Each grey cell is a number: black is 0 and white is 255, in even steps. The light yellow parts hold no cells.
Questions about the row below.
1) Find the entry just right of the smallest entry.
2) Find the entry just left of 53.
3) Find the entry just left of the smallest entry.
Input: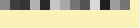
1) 157
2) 63
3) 217

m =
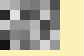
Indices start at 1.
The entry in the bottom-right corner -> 150
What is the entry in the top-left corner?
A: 190
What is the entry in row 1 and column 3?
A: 130
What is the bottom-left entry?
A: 18
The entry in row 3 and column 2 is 150
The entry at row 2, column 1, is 39
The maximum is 225

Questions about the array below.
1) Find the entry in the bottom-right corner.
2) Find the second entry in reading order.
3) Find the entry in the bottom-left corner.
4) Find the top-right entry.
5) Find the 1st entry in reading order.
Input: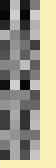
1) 197
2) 188
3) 50
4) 123
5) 16
